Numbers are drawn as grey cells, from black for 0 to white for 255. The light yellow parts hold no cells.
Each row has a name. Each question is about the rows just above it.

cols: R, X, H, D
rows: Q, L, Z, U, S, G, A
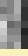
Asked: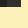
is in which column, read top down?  D
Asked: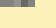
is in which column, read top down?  X
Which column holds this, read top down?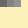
X

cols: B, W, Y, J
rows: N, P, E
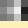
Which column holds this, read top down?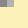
W
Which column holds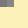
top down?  B
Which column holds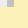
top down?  Y

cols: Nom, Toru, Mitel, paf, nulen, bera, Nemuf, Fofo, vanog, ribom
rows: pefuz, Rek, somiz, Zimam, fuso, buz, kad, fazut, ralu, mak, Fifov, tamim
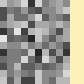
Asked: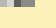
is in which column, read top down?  Nemuf
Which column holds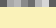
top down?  Nemuf

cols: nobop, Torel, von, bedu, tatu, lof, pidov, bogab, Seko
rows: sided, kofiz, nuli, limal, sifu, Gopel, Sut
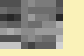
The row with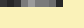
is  nuli
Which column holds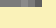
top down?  bedu

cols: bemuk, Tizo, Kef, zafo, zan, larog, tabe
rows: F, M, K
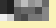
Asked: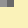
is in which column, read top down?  zan
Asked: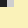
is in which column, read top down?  Tizo

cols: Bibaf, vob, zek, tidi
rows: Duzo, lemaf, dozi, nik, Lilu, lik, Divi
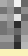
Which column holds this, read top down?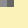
tidi
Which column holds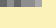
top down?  tidi

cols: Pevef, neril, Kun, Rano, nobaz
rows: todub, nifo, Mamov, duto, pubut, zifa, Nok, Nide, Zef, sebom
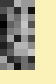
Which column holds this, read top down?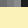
Kun
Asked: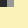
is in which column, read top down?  neril
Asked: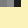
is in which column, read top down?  Kun
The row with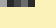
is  Zef
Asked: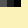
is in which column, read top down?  Pevef
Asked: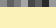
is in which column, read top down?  neril
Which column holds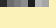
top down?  Kun

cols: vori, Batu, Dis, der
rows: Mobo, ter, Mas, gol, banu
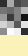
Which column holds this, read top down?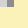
vori
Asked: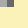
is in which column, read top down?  Batu
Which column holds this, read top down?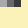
Batu
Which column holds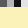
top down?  der

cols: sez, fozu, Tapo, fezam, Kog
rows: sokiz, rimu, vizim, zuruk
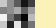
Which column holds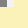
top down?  sez
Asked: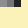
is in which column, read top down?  fozu
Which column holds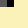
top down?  fezam
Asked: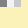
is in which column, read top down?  sez
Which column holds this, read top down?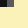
fezam

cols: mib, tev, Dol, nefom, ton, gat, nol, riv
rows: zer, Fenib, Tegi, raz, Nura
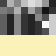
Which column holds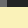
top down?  tev
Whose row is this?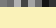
Fenib
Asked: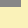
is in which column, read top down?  Dol
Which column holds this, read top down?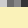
gat
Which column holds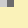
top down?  gat
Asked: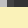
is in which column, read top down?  nefom

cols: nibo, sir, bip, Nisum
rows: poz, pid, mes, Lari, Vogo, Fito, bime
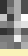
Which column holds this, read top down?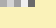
bip
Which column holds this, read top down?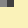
sir

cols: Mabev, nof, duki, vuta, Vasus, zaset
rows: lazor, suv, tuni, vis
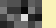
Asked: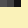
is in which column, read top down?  zaset
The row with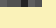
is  lazor
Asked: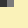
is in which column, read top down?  nof
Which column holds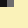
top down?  zaset
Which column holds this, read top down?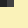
Vasus

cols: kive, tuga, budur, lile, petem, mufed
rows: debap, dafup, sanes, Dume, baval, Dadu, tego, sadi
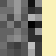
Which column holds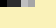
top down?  petem
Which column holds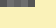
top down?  lile
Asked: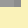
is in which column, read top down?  budur
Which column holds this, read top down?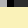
petem
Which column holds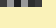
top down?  mufed

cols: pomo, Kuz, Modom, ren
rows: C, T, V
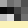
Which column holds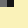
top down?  Kuz
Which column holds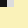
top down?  Kuz
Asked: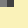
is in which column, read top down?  Modom

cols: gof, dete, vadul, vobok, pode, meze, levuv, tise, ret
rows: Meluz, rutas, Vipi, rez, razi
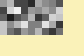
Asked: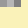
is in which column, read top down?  pode
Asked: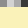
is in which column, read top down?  tise
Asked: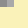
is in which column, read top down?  levuv

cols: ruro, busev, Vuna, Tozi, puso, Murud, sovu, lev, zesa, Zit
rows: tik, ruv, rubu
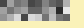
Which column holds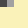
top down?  ruro
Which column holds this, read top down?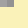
ruro
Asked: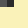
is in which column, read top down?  zesa
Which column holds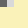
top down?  puso
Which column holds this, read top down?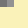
Vuna
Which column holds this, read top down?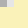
Zit

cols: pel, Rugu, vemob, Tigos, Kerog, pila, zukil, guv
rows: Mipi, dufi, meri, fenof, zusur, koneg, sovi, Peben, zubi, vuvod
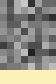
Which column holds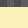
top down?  Rugu
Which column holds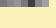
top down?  pel
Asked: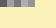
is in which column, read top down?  vemob
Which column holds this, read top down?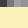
Kerog

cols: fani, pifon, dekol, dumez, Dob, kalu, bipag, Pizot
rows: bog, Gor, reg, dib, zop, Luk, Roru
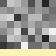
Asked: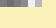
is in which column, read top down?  Pizot
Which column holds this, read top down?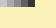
fani
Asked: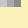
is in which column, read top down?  fani
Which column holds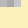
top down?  Dob
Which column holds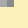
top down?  fani
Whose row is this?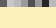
Luk
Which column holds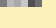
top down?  Dob

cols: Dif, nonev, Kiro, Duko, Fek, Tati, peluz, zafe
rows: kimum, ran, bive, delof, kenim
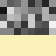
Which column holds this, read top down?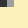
zafe
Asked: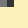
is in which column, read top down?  Duko
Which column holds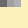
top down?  Kiro
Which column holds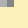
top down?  Kiro
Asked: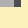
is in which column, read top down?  peluz

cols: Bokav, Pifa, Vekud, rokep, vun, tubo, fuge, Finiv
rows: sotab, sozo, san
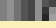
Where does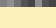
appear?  sotab
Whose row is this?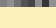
sozo
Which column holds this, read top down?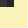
fuge

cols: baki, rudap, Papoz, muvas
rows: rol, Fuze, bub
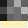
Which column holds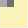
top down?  Papoz
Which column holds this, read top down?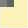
rudap
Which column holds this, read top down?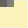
rudap

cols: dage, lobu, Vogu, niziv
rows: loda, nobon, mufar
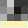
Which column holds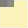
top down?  dage
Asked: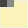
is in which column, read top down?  niziv
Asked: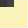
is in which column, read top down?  niziv

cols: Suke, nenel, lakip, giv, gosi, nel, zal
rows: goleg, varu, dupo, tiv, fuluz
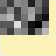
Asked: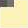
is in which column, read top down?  Suke
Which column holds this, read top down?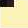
gosi
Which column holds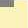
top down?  giv
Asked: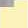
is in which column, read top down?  gosi

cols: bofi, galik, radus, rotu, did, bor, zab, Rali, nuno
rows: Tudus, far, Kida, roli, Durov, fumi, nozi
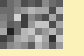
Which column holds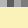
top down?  nuno
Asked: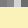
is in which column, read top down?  radus
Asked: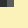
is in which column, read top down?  Rali
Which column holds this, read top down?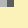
nuno

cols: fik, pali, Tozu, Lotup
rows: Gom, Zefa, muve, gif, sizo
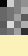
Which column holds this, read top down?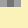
Tozu
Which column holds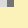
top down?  pali

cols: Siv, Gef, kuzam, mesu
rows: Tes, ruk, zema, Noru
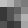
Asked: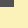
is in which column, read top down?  Gef
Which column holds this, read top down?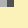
Gef
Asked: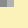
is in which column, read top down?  mesu
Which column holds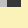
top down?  Siv
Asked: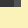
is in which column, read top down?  Siv

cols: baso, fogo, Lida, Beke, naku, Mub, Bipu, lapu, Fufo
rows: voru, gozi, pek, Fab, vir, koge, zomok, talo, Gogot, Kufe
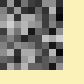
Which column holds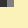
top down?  baso
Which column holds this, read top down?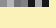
lapu
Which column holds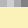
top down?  fogo
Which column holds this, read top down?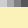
fogo

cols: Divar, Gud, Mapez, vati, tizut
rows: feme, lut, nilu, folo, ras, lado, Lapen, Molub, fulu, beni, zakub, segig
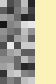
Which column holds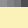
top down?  Gud
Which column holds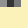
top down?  tizut
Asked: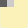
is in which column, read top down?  tizut
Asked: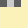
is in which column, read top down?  tizut

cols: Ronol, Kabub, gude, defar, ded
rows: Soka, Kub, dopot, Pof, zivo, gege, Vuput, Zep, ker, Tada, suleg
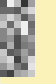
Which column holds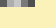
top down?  gude
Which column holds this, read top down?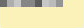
Ronol
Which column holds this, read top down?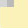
Kabub
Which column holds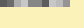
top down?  Ronol
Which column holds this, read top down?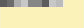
Ronol
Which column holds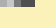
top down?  gude
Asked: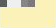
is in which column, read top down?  defar

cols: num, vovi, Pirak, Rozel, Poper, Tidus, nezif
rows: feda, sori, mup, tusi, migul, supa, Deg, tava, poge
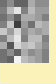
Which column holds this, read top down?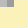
Tidus
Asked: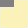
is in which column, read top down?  nezif
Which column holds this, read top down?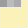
Tidus
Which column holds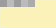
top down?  Tidus
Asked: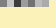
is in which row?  tusi
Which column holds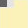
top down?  Pirak
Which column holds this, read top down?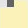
Pirak

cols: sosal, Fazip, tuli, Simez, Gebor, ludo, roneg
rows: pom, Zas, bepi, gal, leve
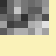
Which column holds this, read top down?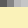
ludo
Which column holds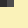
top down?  Simez
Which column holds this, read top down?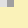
roneg
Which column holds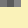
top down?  ludo
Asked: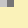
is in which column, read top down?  tuli
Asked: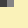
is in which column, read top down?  Fazip
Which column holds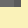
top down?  Fazip

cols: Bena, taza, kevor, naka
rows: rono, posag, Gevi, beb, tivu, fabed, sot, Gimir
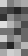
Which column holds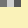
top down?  Bena
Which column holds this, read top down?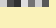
Bena
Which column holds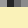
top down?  kevor
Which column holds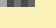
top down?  naka
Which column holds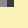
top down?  kevor

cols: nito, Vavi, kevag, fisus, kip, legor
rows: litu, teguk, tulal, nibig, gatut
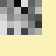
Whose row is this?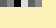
litu
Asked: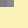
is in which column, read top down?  Vavi
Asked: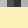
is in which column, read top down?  legor
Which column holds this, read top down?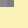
Vavi
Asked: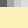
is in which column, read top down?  nito
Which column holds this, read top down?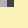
fisus

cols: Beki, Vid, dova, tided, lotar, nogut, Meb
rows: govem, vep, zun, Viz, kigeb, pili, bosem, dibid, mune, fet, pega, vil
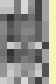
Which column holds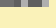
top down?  dova
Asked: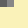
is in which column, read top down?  Beki

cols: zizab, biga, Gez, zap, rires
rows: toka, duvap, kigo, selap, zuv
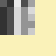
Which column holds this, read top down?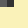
zizab
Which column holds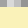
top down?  rires
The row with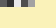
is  toka
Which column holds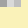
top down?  rires
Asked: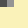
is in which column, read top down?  zap

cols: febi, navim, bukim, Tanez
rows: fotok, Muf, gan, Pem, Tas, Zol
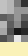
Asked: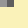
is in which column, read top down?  Tanez
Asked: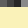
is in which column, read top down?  Tanez
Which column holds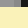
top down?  bukim
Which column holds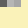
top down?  febi
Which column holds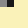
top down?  bukim
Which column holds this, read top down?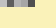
febi

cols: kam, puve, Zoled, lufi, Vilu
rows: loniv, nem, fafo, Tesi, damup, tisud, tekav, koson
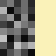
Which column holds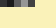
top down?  Vilu
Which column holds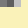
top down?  Zoled
